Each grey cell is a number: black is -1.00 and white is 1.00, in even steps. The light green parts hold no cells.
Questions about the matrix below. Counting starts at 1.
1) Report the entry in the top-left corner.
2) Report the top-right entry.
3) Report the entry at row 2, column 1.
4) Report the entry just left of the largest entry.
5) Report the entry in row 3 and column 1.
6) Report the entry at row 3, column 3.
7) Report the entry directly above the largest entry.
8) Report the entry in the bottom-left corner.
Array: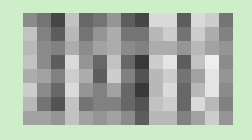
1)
0.09
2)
-0.09
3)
0.52
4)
0.52
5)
0.44
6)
0.01
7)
0.27
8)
0.27
